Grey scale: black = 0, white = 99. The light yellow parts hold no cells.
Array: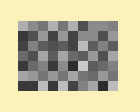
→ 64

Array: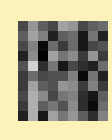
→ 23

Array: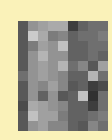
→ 34

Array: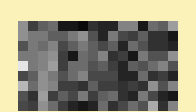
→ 32

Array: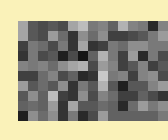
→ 38

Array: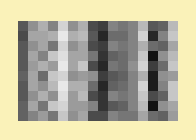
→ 38
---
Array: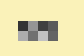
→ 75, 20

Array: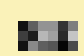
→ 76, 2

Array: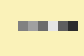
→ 89, 17

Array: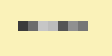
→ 77, 23

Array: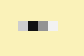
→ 94, 7

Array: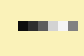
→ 95, 5

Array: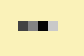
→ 78, 2

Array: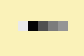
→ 91, 2
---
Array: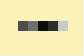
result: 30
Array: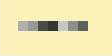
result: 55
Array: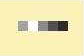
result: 54
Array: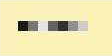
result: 46
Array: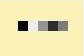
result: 48
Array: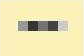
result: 45
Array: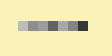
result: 55
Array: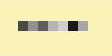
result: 56
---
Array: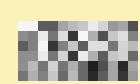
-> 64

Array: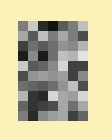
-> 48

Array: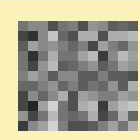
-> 40

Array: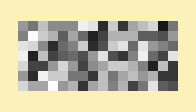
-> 9

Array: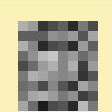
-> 47
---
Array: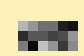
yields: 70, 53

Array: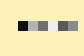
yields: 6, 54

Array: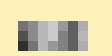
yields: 45, 67

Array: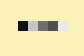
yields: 7, 91

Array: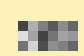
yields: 26, 40

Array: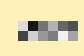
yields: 85, 64
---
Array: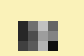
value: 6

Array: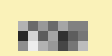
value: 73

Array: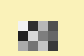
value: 22

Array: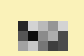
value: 29

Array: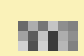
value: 50

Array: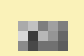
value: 36

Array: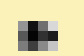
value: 76
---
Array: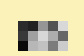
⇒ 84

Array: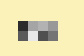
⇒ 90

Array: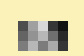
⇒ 71

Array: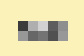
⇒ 45

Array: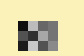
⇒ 19

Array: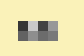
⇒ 55

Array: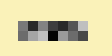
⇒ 60

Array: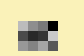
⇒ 16

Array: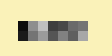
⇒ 50

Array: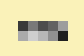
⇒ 71
